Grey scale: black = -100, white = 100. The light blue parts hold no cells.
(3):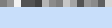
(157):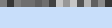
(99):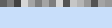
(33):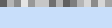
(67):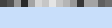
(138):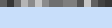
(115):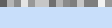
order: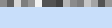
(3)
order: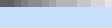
(33)
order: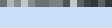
(138)

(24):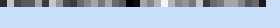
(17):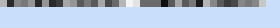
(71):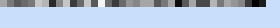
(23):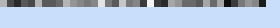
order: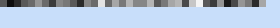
(17)
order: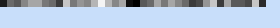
(24)
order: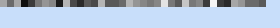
(23)
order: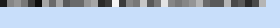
(23)
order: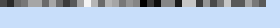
(71)
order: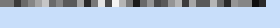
(17)

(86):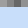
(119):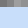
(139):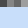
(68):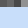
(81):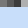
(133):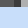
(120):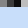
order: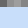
(86)
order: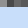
(68)
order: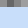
(86)
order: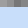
(119)

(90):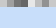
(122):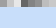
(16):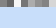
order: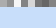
(16)
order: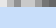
(90)
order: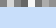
(16)

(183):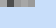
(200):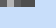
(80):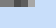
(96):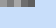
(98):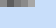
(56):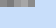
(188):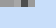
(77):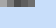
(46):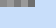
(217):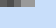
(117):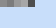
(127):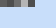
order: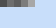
(77)
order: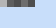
(127)
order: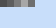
(77)
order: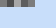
(80)
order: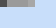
(188)

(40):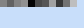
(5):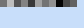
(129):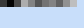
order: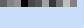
(40)
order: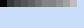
(40)
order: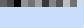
(5)
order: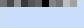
(5)
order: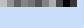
(129)
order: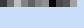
(40)
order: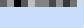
(40)

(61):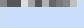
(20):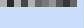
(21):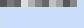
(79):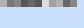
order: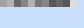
(79)
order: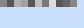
(61)
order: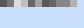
(21)
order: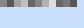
(21)
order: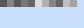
(21)
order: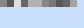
(79)

